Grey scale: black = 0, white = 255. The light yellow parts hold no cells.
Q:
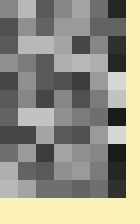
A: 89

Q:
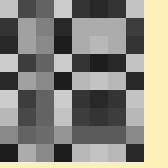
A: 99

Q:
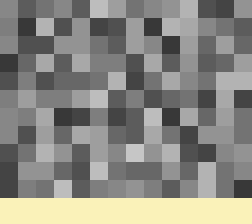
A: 115

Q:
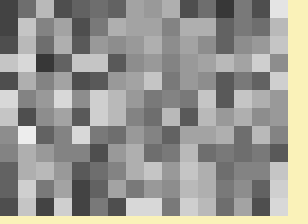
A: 185

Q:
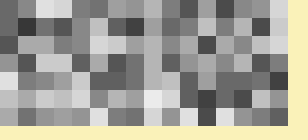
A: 224

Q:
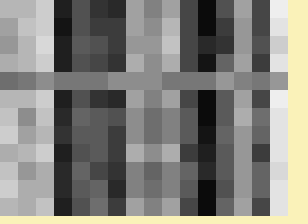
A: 205

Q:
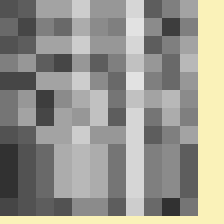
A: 163

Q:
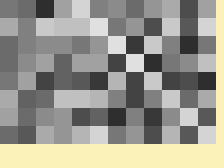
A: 46

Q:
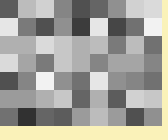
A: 209
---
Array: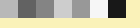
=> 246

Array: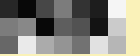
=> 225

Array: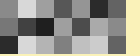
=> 204

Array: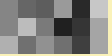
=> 63

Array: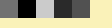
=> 42

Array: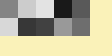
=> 153
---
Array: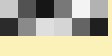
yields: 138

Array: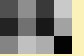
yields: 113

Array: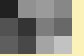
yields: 52

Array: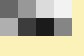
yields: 60

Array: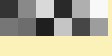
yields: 109

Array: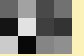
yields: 226
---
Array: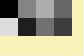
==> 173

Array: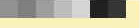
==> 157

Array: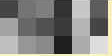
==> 126

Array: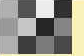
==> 236

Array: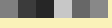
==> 38

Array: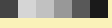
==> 193

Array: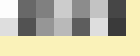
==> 128

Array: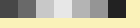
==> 200

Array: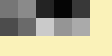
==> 35

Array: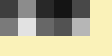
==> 40
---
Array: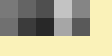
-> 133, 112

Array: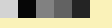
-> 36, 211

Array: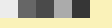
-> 54, 236

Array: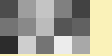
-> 66, 44

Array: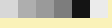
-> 235, 215

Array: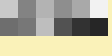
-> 242, 110

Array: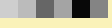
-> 132, 206

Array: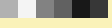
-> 55, 177

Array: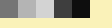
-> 14, 117

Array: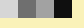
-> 15, 214
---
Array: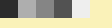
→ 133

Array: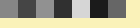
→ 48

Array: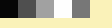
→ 161

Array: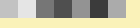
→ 79

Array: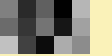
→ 116

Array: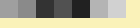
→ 81

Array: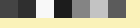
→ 28

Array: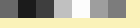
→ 192

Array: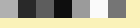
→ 14

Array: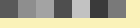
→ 78
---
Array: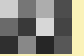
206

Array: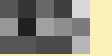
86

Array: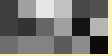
63

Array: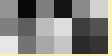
147

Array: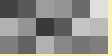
67

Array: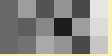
105

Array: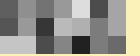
95

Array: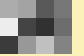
172

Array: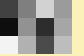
65

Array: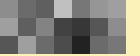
141
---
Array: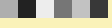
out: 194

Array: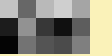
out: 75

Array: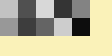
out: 205

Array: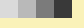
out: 123

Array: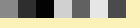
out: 230

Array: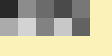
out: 200
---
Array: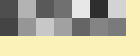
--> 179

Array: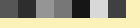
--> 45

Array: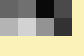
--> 112

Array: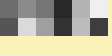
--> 139

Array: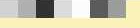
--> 176

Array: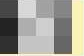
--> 215
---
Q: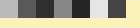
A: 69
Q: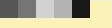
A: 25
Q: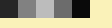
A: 10
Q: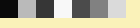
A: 218
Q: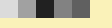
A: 96
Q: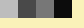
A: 12
